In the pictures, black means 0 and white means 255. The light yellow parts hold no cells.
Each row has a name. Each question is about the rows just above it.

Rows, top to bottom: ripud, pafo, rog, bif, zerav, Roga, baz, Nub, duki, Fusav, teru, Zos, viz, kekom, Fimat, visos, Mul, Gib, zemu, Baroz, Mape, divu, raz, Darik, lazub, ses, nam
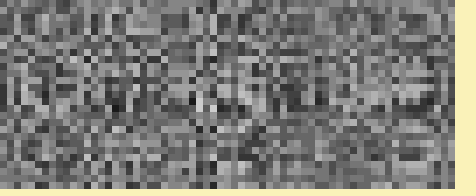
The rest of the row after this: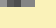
[ 91  53  78 117 161  65  65  65 117 177 161 117 149]
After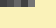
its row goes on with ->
[161 149 133  78 149 117  91 117 103 103 103 133 117 133 103 133 117 117
  91 117  78  91  78  78  65  91 133  91 117]
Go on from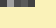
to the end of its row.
[ 65  65  78 117 149 117 161 117  78 177 103 117  78  91 149 133  91 103
  78  91 133 149 133 103]
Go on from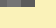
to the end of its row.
[ 78 117 133 117 149  78  78 117  65  91 149 133 133  78 149 117 103 117
 103 117 117  91 103 133  78 133 103  91  91 117  91  91  78  65  78 117
 133  78 103]
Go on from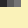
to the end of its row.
[117 177 177 177 103 161 117 177 161 133 149 117  53 103  78 103 161  78
  91 149 161 133 103  65 161  78 161  91  53  78  78 117]
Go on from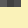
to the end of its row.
[149 133  65  78  91  91 177  91 133 161 161 133 133 177 149 149 149  78
 133 149 103 177  53  91  91 161 133 149 103  65  65  65 103 161  78 133
 149 103 103 161 149 103  91  78 103 117  78  78 117  91 177 103 133 133
 161 177 133 117 161]
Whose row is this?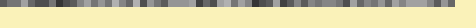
teru

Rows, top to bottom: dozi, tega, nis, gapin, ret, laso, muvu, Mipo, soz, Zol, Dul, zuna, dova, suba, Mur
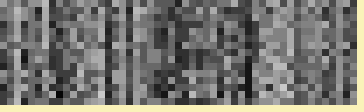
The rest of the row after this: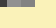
[145  77  89 117  61  21 159 130 130 159 145 159  77 117 130 117  61  77
 145 104 104]
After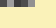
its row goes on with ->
[ 77 145 159  77  34  61  34  89  89 104 117 130 159  61  89  77  34  21
 130 130  48 159 201  89 117 145  77 145  77  77 159  61  89]
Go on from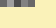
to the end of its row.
[171  48  89 145  48 171 145 117  61  48 104  61  61 104 130 104 159  61
  89  48 117  61  77 145 130 130 130 171  89 130 130 145  89 104 130  77
  77]
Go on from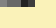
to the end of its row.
[159 159 130 130 171  89 117 117 145 104 104 130  77  89]
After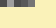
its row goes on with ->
[201  34 117 159  61 159 145  89  48  21 145 117  34 185 117 104 159  21
 145  48 145  21  77 185 159 130 159 185  77  89 145 117  48 117 130  34
 145]
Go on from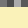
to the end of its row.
[ 61 104 159  77 130 104 171  48  89 145  48 171 145 117  61  48 104  61
  61 104 130 104 159  61  89  48 117  61  77 145 130 130 130 171  89 130
 130 145  89 104 130  77  77]
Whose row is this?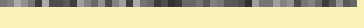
nis

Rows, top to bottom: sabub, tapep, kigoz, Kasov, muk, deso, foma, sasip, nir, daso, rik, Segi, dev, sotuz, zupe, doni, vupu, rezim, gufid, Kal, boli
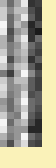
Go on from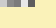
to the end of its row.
[63]
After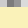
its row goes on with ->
[78 93]
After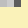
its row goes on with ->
[51]
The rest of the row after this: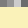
[78]
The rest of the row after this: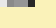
[39]
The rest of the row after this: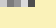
[93]
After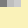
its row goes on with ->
[93 51]

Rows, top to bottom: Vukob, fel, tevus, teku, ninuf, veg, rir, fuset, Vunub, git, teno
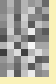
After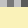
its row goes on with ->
[194 166]
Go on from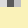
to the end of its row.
[236 135 150]
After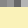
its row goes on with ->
[ 90 150 208]
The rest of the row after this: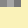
[180 208 120 166]
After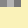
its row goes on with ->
[180 150 166 104]

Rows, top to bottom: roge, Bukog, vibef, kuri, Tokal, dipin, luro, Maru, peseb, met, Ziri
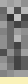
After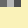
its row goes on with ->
[183]
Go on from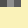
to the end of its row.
[158]
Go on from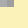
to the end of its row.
[171 143]
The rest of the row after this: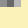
[130]
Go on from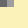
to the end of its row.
[143]
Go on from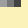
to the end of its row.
[92]
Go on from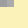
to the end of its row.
[143]

